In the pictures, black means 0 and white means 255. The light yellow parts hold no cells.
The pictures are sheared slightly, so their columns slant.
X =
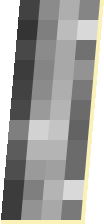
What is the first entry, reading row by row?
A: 66
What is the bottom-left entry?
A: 60
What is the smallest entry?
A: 52
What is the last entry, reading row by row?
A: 121
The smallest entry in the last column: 99
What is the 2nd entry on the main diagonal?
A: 127
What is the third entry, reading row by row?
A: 174

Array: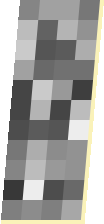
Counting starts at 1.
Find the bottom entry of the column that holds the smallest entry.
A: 127
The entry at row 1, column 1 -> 133
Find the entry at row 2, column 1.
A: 188
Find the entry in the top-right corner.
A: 119
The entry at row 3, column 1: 202
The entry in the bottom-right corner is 167
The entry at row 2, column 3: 180
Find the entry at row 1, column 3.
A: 161
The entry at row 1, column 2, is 161
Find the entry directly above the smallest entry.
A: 133
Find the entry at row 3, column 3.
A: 91
